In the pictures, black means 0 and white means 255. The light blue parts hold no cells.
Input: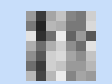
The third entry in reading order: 165
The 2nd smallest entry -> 48
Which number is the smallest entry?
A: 36
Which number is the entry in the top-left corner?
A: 154
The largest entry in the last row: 235
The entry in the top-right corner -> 207
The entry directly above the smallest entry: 59
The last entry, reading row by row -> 154
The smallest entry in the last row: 69
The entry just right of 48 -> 110
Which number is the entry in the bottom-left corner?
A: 183
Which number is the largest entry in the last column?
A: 226
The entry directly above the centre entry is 235
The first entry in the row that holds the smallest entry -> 121
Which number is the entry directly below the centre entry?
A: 217

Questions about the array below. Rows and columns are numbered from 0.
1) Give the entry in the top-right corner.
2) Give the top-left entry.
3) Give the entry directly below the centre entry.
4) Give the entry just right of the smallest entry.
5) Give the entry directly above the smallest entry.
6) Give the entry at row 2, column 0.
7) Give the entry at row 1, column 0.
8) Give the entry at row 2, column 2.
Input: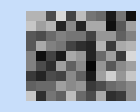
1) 16
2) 180
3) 138
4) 150
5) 36
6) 88
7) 198
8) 106

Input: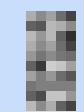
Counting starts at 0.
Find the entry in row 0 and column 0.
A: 173
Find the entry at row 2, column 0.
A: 184
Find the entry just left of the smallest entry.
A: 98
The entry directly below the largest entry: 151
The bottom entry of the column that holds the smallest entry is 67
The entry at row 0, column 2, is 161
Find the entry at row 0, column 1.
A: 139
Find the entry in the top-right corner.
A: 67
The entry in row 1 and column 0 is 98
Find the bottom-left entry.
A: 184
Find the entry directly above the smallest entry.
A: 139
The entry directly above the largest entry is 139

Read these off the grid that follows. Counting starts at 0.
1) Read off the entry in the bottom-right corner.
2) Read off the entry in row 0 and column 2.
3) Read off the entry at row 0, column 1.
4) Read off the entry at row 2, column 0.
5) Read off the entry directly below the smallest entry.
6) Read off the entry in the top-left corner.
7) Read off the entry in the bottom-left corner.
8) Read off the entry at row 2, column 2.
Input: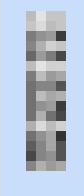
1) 167
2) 197
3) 227
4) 124
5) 84
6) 188
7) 133
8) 155

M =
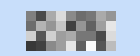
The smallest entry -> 56
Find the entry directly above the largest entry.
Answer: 119
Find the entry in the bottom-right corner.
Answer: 188
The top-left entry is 128
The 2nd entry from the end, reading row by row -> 86
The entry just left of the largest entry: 97
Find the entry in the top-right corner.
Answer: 149
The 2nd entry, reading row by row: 74
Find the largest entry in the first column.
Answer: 208

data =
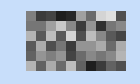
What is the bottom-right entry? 79
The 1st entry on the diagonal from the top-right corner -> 79
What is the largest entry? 223
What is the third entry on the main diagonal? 189
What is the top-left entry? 127
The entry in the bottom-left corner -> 180
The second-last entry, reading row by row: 98
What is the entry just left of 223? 212
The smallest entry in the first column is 89
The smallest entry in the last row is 30
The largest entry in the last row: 189
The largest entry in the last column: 180
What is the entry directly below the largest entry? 118
